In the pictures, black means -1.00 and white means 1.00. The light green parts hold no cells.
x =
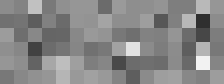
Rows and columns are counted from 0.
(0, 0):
0.10
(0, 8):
0.21
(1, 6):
0.15
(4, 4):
0.49
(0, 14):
0.45
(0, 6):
0.18
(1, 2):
-0.27
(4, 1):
0.11
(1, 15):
0.10
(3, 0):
0.12
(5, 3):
0.18
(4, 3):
0.31
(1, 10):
0.24
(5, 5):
0.20
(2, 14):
-0.44
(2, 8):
-0.06
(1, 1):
-0.09
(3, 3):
-0.15
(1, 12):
0.00
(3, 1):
0.06
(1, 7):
0.29
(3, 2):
-0.48
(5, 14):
0.01
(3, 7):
-0.06
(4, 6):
-0.01
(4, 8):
-0.43
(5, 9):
-0.26
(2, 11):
0.00
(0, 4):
0.13
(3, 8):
0.27
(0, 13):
-0.01

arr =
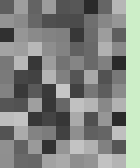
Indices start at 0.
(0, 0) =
-0.26
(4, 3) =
0.23
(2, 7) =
0.23
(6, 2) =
-0.30
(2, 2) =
0.08
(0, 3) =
0.22
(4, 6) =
-0.18
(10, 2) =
0.21
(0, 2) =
-0.22
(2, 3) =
0.03
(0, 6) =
-0.67
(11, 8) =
0.41
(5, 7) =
-0.36
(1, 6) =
-0.13
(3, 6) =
-0.18
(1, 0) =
0.15
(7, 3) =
-0.57
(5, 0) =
-0.04
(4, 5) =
0.04
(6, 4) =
0.55
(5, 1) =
-0.45
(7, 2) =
0.25
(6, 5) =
-0.49
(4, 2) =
-0.57
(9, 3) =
-0.03
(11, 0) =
0.12
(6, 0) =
0.02
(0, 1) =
0.24
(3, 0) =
0.28
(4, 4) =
-0.10
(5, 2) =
-0.48
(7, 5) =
0.51
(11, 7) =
0.52

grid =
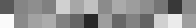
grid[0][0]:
-0.30
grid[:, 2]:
[0.11, 0.27]
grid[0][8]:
0.33
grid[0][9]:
0.23
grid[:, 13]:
[0.07, 0.24]
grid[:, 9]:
[0.23, 0.02]
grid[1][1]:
0.08
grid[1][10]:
-0.22
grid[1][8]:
-0.19

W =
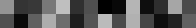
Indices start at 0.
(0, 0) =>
0.16
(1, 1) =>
-0.92
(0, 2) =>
-0.56
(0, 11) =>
-0.64
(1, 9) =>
0.39
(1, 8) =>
-0.42
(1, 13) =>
-0.24
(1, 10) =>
-0.46
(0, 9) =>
0.42

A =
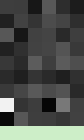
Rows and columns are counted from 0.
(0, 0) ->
-0.51
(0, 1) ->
-0.52
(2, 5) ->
-0.51
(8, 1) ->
-0.32
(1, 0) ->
-0.74
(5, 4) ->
-0.76
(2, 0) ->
-0.32
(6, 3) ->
-0.41
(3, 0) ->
-0.74
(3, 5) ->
-0.55
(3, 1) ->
-0.62
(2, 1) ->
-0.83
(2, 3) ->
-0.47
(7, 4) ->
-0.06
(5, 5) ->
-0.62
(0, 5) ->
-0.78
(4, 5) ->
-0.39

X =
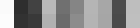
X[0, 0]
0.96
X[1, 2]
-0.55
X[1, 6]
0.41
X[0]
[0.96, -0.64, -0.48, 0.45, -0.12, 0.04, 0.42, 0.31, -0.40, 0.49]
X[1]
[0.98, -0.61, -0.55, 0.39, -0.16, 0.10, 0.41, 0.30, -0.42, 0.50]
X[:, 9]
[0.49, 0.50]

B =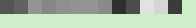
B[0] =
-0.33
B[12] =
-0.54
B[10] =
0.77
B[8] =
-0.63

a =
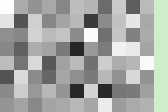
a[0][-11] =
0.99
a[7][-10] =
0.28
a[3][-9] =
0.36
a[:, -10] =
[0.34, -0.34, 0.06, -0.25, -0.09, 0.70, 0.61, 0.28]
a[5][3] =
-0.20
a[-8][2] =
0.15
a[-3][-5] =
-0.04
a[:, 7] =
[-0.16, 0.09, -0.12, -0.03, 0.61, 0.44, -0.68, 0.84]
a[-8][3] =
0.32
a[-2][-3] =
-0.07
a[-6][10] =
0.34
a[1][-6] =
0.44
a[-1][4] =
0.32
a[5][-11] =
-0.35
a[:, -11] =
[0.99, 0.78, 0.12, 0.06, 0.48, -0.35, 0.08, 0.17]
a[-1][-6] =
0.44
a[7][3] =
0.29
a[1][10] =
0.32
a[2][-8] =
0.46
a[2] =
[0.12, 0.06, 0.65, 0.46, 0.53, 0.09, 0.98, -0.12, 0.54, 0.00, 0.34]
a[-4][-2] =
0.43
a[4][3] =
-0.31
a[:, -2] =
[-0.26, 0.80, 0.00, 0.83, 0.43, 0.69, -0.04, 0.33]
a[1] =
[0.78, -0.34, 0.63, 0.06, 0.29, 0.44, -0.54, 0.09, 0.52, 0.80, 0.32]

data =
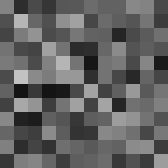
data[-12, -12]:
0.03
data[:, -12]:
[0.03, -0.37, -0.47, -0.10, -0.04, -0.41, -0.23, -0.49, 0.07, -0.20, 0.00, -0.58]
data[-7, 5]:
0.19
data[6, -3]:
0.20
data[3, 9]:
-0.34
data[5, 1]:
0.52
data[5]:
[-0.41, 0.52, 0.08, -0.03, 0.19, 0.19, -0.63, -0.10, -0.44, -0.69, -0.21, -0.45]
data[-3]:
[-0.20, -0.45, -0.51, 0.09, -0.27, -0.60, -0.58, 0.07, 0.01, -0.12, -0.44, -0.06]
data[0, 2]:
-0.42
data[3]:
[-0.10, -0.43, -0.47, 0.26, -0.10, -0.66, -0.64, -0.19, 0.09, -0.34, -0.26, -0.35]
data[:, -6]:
[-0.15, -0.44, -0.23, -0.64, -0.83, -0.63, 0.28, -0.48, -0.26, -0.58, -0.30, -0.23]
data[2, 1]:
-0.03
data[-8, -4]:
-0.04
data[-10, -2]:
-0.29
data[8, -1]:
-0.36
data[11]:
[-0.58, -0.01, 0.04, -0.20, -0.52, -0.26, -0.23, -0.15, -0.56, -0.36, -0.54, 0.23]
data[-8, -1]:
-0.80
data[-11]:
[-0.37, 0.43, -0.19, -0.37, 0.13, 0.26, -0.44, -0.16, -0.26, -0.33, -0.08, -0.53]
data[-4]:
[0.07, -0.74, -0.78, -0.25, -0.33, -0.57, -0.26, -0.22, 0.23, 0.15, -0.10, -0.36]
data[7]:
[-0.49, 0.32, 0.16, -0.52, -0.09, 0.26, -0.48, 0.29, -0.71, -0.11, -0.17, 0.00]
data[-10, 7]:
-0.25
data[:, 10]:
[0.03, -0.08, -0.29, -0.26, 0.05, -0.21, -0.30, -0.17, -0.10, -0.44, 0.11, -0.54]
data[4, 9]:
-0.43
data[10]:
[0.00, -0.65, -0.47, -0.61, -0.13, -0.21, -0.30, -0.19, -0.23, 0.09, 0.11, -0.53]
